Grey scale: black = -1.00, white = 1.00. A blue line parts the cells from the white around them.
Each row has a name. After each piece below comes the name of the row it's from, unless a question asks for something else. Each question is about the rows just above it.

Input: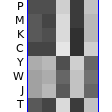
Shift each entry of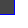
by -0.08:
-0.54
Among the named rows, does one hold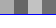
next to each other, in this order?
yes

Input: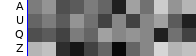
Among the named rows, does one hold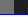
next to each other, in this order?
no
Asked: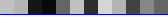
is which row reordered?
Z
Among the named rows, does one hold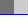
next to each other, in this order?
yes
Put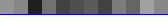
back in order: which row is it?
Q

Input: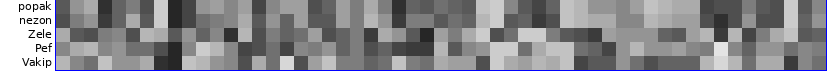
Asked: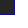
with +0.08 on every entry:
-0.62
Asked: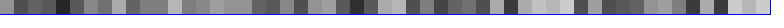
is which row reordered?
nezon

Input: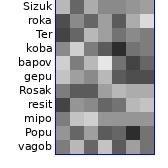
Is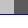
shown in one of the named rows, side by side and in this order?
yes
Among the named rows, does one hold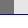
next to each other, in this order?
no

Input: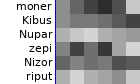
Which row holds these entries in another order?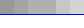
Nupar
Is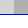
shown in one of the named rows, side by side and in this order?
yes
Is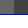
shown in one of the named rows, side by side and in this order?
yes

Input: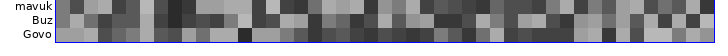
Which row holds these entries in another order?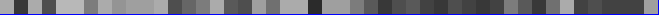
Govo
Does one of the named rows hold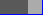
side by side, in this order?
yes
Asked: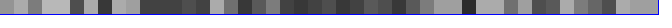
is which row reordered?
Govo
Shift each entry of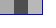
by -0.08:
0.26; -0.47; 0.36
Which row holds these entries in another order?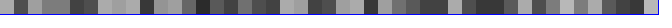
Govo
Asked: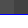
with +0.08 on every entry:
-0.31; -0.40

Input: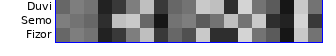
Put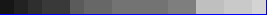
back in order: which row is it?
Duvi
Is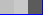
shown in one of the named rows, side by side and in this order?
no
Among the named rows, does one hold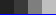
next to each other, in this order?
yes
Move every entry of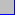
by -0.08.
0.42
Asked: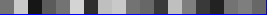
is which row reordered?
Duvi
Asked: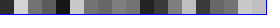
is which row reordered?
Duvi

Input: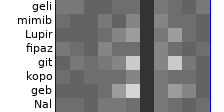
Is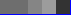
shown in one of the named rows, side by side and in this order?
no
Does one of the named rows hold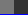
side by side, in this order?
no
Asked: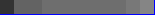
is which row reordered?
kopo
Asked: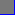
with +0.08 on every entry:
0.02

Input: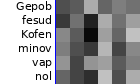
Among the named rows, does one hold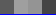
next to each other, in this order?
no
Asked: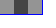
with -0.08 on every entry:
0.08; -0.55; 0.08
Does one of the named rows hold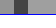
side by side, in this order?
no

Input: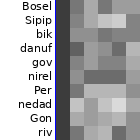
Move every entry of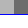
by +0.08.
0.51; -0.07
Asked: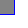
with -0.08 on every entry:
-0.05
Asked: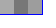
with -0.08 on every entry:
0.25; -0.15; 0.15
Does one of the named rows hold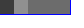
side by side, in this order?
yes
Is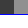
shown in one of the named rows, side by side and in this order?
yes
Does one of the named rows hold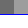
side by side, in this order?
yes
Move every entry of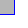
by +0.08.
0.51

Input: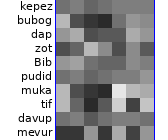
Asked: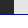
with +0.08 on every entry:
-0.59; 0.88
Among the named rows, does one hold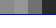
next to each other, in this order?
no
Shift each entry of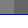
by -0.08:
-0.09; -0.29

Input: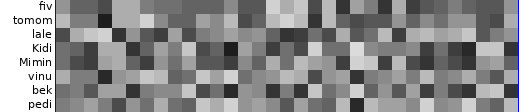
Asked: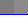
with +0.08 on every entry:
0.06; 0.16
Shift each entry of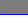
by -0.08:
-0.10; -0.10

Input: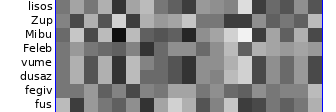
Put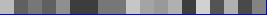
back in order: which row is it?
Zup
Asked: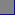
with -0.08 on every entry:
-0.05
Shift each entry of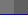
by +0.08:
0.01; -0.17

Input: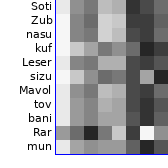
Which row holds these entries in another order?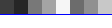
kuf
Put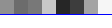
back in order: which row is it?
kuf
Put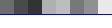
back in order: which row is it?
Soti
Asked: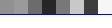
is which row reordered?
Rar
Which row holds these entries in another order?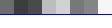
nasu
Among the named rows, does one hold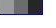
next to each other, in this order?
yes
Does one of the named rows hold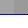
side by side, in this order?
no

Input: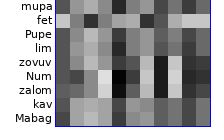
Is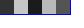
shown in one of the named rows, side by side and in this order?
no
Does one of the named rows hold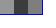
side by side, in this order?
yes
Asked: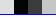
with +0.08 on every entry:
0.83; -0.89; -0.45; 0.63

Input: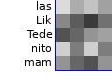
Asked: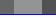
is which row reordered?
mam
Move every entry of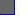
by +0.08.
-0.12
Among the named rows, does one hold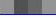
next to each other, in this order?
no

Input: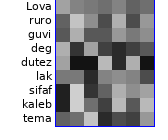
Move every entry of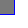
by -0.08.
-0.13
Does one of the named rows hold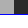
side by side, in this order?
no

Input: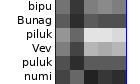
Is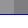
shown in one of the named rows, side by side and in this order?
no
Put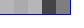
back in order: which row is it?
Vev
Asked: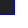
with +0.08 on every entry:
-0.65
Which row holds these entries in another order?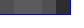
Bunag
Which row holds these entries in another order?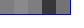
bipu
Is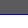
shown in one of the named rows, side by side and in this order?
yes
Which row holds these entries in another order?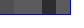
puluk

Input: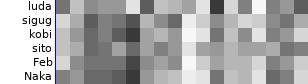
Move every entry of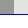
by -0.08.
0.11; 0.70
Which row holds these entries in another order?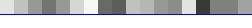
kobi

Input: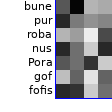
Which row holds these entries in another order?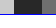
nus
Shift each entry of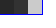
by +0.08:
-0.61; -0.53; 0.67

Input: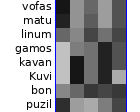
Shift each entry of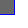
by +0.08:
-0.11
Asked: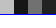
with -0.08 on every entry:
0.43; -0.91; -0.19; -0.81

